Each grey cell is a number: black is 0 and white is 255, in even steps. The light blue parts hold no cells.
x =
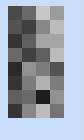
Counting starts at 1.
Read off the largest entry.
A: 199
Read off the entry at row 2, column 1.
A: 83
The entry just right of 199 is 155
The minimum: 29
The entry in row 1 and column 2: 105
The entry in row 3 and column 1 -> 53
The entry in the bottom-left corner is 53
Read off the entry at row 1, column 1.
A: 74

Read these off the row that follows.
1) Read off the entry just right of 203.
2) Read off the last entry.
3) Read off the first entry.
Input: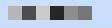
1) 38
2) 118
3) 183

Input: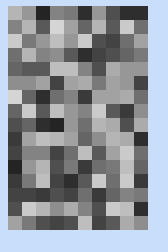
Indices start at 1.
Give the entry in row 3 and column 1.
202
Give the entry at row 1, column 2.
151
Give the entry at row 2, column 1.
131
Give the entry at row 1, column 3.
36
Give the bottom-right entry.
142
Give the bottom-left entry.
162
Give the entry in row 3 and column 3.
151
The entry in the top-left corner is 181
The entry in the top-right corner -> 46
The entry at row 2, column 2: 181
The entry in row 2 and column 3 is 89

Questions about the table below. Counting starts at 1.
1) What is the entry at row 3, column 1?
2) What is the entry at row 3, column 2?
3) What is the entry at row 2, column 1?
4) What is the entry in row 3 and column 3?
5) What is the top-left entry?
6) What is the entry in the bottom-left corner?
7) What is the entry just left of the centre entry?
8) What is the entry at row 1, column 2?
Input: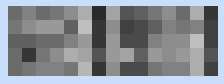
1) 96
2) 96
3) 118
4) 107
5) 107
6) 107
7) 54
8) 129

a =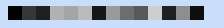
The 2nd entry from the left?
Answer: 55
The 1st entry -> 2
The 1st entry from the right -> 14
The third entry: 32

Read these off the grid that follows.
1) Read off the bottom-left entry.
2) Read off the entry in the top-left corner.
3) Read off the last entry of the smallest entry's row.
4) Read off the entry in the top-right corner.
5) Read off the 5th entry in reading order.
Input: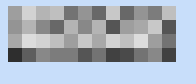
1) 46
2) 158
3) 65
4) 191
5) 115

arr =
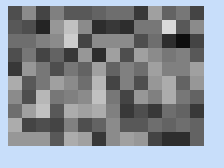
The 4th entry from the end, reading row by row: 68
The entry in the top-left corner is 78
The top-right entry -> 68
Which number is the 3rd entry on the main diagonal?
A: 128
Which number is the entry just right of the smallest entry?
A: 68
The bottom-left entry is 151
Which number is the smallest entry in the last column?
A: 56
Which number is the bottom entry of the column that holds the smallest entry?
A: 45
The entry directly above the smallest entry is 88
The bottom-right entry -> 99
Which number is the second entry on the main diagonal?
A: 78
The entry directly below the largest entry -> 45
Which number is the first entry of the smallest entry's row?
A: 110
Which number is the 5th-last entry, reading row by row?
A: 151
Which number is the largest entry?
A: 217
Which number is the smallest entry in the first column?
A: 56
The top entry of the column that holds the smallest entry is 119
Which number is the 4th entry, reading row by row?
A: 128
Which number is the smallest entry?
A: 14
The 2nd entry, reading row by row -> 139
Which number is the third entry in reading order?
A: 68

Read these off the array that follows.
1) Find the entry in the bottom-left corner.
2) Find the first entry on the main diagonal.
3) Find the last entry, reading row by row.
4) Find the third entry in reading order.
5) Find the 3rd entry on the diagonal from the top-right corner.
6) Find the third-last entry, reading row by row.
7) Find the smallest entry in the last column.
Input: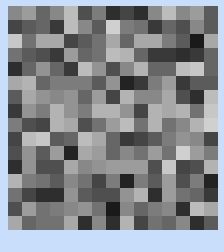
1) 168
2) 136
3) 91
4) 102
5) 91
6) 136
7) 35
